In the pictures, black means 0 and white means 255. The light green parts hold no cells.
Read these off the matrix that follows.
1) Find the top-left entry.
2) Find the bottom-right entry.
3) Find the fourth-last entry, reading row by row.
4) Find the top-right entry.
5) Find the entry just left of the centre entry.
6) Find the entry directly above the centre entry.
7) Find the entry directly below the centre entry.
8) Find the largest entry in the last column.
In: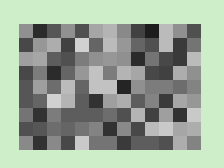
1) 144
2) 131
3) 93
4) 80
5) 194
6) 124
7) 159
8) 201

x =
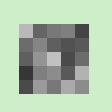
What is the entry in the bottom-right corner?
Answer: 140
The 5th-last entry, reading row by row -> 74
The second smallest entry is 68
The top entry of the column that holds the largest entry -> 120
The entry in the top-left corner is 185
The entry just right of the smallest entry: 127
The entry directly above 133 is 101

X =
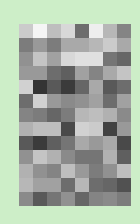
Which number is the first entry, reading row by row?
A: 203
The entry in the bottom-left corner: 138
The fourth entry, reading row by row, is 216
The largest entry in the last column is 196
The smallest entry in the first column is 89
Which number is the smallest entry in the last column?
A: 73
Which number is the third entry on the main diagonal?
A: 161
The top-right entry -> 132
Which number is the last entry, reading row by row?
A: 124
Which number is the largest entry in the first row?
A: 245
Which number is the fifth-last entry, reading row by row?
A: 145
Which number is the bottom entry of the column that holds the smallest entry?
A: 89
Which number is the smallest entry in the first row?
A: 109
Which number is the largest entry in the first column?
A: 209
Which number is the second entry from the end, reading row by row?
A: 138
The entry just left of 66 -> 203
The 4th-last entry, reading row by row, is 102
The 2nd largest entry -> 238

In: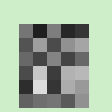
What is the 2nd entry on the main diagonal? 159
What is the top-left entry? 117
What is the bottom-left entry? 97
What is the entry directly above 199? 68
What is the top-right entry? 53
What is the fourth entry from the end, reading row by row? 111
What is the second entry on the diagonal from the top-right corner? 145
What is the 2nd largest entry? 199
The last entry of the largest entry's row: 153

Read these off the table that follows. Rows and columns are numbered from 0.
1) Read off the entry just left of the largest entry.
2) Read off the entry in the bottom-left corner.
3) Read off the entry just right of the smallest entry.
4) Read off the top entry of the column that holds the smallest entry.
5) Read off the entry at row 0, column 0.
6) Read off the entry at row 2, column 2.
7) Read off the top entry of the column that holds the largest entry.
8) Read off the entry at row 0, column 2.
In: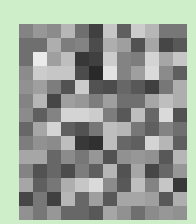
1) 111
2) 145
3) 226
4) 64
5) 131
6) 159
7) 151
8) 139

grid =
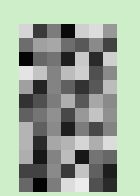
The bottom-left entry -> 103
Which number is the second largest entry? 228
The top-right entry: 152
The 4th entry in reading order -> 10
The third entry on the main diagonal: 116
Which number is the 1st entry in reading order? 213
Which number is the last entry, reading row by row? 42
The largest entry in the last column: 220
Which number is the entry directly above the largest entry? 195
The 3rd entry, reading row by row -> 124
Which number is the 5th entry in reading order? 207
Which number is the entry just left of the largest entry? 220
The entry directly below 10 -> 109
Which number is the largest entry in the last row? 236
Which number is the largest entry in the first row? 220
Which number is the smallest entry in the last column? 30
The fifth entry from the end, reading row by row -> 124
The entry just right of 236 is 80
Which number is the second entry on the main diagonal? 160
